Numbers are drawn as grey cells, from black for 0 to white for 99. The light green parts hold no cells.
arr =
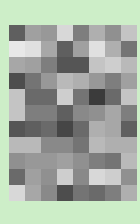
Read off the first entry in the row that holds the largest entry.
90
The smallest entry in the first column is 30
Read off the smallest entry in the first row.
37
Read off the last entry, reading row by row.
68
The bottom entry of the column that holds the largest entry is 84
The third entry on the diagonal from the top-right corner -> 76
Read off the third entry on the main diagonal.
49
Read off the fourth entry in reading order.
84
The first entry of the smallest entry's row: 76
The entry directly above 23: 59
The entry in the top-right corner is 76
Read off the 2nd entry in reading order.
62
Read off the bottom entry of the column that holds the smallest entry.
41
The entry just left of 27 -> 41
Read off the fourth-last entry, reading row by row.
45
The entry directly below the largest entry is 65
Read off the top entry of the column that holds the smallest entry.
68
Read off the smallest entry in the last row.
30
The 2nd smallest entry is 27
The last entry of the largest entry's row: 45
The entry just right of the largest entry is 87
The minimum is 23

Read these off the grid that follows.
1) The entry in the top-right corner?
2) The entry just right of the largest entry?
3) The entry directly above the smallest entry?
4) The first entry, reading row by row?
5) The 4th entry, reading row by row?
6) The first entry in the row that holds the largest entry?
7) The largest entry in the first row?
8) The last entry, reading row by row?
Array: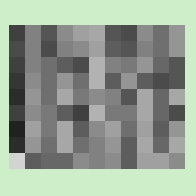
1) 58
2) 36
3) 25
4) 25
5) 54
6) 82
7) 65
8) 54

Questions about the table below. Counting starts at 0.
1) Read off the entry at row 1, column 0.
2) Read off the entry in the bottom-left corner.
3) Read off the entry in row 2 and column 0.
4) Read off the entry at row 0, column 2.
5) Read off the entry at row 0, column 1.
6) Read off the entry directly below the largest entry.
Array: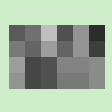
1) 47
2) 57
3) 61
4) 74
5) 43
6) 61

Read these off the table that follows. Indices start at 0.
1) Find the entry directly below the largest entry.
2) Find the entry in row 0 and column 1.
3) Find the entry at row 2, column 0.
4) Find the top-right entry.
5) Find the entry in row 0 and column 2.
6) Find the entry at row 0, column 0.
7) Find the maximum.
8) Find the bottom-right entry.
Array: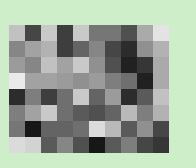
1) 17
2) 27
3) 60
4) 88
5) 78
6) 75
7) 91
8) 21

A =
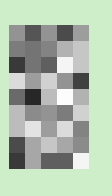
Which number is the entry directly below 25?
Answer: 69
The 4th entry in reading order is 29
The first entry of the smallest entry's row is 41
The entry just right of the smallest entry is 73
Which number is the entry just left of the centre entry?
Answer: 15
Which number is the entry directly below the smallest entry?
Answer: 54
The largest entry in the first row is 61
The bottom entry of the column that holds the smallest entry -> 65
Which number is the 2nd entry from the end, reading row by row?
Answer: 37
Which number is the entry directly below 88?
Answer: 65
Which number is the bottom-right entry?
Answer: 95
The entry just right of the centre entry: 98
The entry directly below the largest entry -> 48
